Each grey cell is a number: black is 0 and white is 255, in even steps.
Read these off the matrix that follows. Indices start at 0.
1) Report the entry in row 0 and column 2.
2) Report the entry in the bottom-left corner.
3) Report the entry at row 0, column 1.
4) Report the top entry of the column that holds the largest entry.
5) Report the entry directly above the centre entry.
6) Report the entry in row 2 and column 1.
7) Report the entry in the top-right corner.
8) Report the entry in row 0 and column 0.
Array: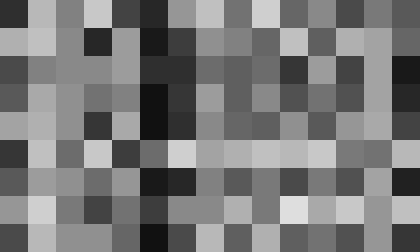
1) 129
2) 74
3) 184
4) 102
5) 156
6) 129
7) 89
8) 47

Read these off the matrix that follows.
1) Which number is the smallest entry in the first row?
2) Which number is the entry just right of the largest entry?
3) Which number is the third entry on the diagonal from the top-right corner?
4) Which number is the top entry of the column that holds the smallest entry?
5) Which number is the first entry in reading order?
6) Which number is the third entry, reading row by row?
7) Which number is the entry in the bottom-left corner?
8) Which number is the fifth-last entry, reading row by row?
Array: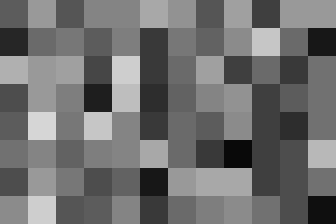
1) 63
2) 119
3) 106
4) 160
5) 92
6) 85
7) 139
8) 126

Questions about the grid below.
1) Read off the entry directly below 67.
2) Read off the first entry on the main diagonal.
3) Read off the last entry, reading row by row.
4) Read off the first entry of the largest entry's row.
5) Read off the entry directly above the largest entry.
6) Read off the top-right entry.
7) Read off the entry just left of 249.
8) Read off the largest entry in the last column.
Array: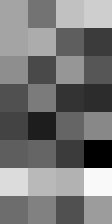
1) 94
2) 164
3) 156
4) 220
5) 0
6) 206
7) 178
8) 249

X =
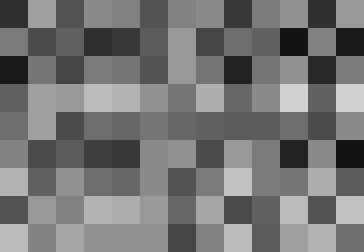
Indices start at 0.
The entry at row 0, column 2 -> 83
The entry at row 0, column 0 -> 48
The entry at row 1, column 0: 123
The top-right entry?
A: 152
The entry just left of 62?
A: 91
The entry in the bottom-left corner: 187
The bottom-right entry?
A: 109
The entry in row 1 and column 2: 97
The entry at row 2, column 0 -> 25
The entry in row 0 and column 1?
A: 160
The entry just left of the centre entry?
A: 117

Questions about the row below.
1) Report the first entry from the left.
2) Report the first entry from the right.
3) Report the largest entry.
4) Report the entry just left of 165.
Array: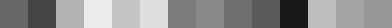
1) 103
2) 152
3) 236
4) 190

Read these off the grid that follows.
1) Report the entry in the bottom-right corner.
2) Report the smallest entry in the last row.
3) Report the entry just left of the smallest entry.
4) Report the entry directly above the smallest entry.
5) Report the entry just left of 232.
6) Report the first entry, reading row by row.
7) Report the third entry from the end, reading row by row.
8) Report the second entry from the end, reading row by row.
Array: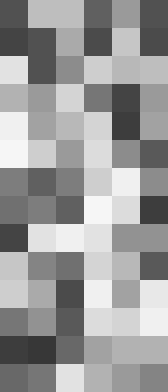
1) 132
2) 104
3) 61
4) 146
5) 162
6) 81
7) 178
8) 154
